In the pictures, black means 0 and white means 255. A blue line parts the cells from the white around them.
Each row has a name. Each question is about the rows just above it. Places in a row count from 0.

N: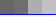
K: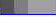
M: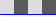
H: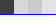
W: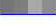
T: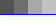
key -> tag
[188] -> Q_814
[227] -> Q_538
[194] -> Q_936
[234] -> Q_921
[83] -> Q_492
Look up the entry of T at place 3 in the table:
Q_936
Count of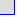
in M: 2
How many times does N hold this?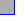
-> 1
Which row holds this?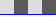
M

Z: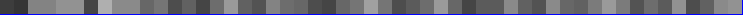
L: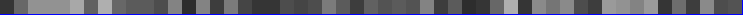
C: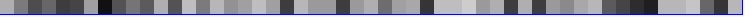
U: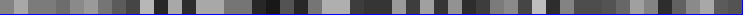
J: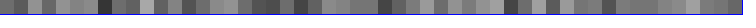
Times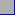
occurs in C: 5
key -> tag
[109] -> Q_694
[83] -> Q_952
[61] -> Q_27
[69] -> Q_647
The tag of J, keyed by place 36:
Q_647
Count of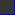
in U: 3
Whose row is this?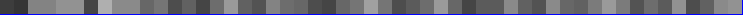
Z

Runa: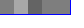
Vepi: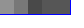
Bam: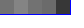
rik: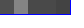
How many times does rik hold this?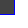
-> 1
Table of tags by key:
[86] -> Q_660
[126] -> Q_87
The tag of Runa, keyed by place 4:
Q_87
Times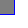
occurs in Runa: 3
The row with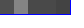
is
rik

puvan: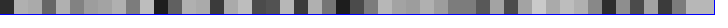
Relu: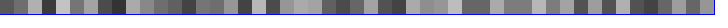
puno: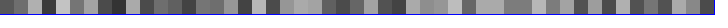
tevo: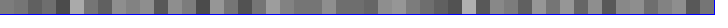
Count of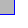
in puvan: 4
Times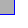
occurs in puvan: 7
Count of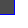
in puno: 6
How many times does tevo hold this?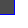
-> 2

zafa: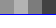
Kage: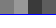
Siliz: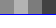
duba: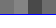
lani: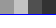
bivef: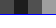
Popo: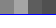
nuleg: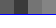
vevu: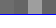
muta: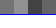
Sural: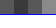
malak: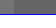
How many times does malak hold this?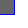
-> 3
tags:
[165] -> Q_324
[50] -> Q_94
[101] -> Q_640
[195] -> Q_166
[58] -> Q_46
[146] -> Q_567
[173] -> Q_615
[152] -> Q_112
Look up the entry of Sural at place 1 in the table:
Q_46

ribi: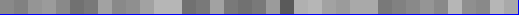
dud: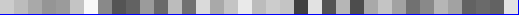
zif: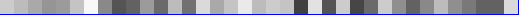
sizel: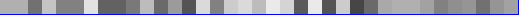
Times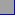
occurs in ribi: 4
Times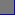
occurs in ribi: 5
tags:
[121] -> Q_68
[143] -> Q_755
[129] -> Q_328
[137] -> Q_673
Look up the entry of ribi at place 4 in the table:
Q_673

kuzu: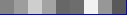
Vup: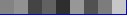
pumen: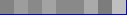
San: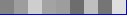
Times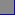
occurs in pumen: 3
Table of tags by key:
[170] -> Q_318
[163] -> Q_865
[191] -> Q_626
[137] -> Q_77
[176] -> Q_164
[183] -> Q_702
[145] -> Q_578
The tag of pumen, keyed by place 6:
Q_318

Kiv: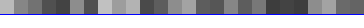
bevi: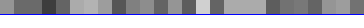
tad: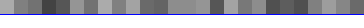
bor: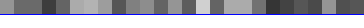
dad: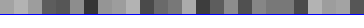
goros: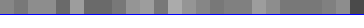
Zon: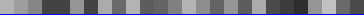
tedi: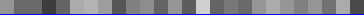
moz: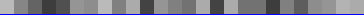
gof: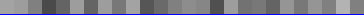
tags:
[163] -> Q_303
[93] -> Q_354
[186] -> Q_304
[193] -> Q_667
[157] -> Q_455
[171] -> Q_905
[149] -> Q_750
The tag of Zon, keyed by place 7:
Q_905
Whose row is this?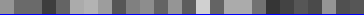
bor
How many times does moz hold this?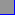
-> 3
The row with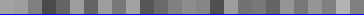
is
gof

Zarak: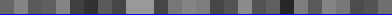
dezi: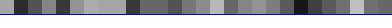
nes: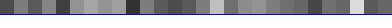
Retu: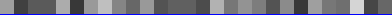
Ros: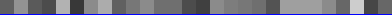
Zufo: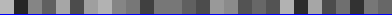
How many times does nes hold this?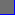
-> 3
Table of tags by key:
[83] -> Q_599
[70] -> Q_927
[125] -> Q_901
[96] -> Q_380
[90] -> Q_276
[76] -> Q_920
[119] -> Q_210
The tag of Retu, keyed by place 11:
Q_599
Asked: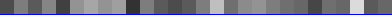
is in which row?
nes

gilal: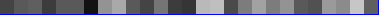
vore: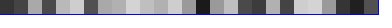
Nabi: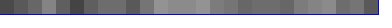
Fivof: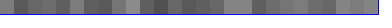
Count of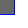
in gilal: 0
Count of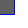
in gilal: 2

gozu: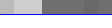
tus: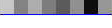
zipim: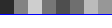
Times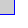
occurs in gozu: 2
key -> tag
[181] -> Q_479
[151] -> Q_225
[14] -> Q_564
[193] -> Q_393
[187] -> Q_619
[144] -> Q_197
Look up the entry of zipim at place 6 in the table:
Q_619
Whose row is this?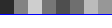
zipim
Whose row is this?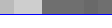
gozu
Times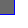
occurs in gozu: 1
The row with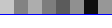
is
tus

